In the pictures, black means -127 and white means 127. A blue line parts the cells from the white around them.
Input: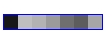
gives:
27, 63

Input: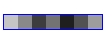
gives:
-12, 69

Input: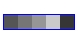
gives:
22, 74

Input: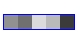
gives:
91, 91

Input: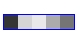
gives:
105, 105

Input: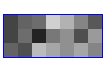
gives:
-7, 80

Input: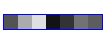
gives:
-108, 95
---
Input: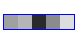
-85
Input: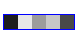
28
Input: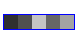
68
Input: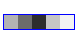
-82
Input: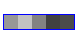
3
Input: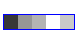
51
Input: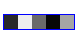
-21
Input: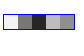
-89
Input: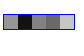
2
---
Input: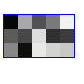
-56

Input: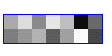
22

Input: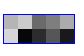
-120

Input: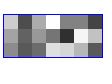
-29

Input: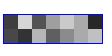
-76

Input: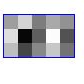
-120

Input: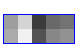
113

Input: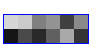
-53

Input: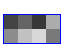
65

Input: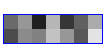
11
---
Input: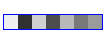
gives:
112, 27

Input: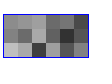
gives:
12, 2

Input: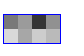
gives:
-6, 58

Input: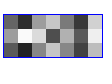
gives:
-26, 61

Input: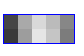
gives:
-58, -3

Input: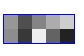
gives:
23, -93

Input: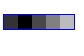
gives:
-76, 60

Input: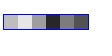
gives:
61, -45

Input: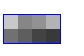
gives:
72, -70

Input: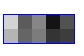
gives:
83, -66
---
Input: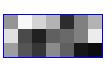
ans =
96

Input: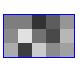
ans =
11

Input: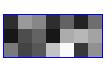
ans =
-104

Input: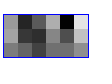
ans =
35

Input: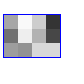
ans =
-14

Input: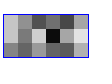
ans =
69
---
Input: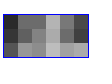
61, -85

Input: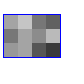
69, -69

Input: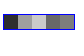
74, -81

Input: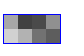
81, -62

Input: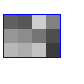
78, -68

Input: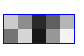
116, -105

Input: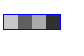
73, -78

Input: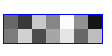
124, -106

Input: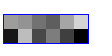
84, -124
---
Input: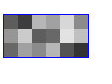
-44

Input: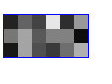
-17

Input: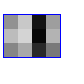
-86

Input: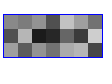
54

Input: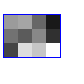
70

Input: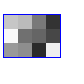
-85
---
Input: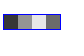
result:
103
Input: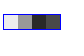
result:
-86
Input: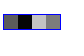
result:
67
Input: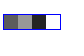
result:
-91
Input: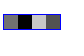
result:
71
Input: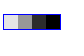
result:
-83
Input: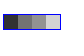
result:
18
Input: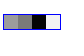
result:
-123
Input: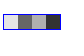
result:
48
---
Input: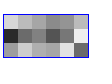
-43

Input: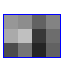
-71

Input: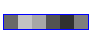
-44

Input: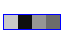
-19

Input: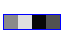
-46

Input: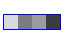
-3

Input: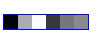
-70

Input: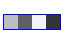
-31
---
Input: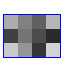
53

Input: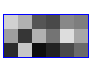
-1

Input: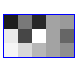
26

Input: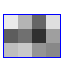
95

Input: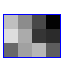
-124

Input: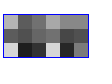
8

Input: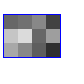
-61

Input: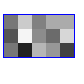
43

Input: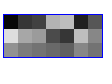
-41
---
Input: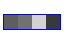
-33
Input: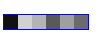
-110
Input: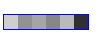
79
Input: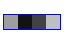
30
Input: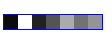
-116
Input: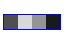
-48
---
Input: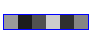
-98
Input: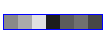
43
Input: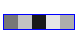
67
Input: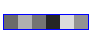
48
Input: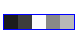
-66
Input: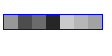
-50
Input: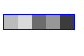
90
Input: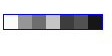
22
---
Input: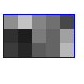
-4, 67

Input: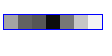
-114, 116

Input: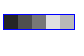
-8, 96

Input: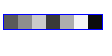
-69, 117

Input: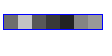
-70, 68

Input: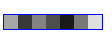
-49, 95

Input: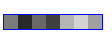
-63, 83

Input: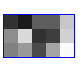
-77, 123

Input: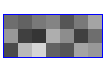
46, 85

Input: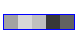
63, 87
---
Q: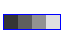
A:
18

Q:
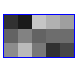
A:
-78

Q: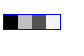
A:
-45

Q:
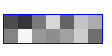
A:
77

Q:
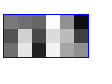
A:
37

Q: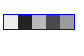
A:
-53
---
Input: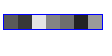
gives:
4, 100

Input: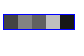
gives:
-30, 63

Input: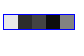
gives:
-60, 104

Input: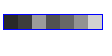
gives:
-46, 81

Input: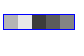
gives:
-67, 104

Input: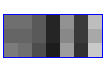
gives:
-90, 73

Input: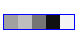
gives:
-10, 116

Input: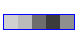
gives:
-18, 80

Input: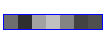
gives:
64, 64
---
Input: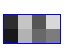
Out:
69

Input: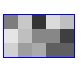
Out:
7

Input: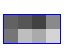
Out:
-41

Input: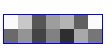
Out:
52

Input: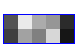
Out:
43

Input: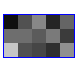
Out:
-36

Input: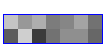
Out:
6
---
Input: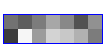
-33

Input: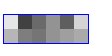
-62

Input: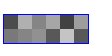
48

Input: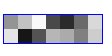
66

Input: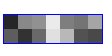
8

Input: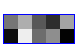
46

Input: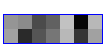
11
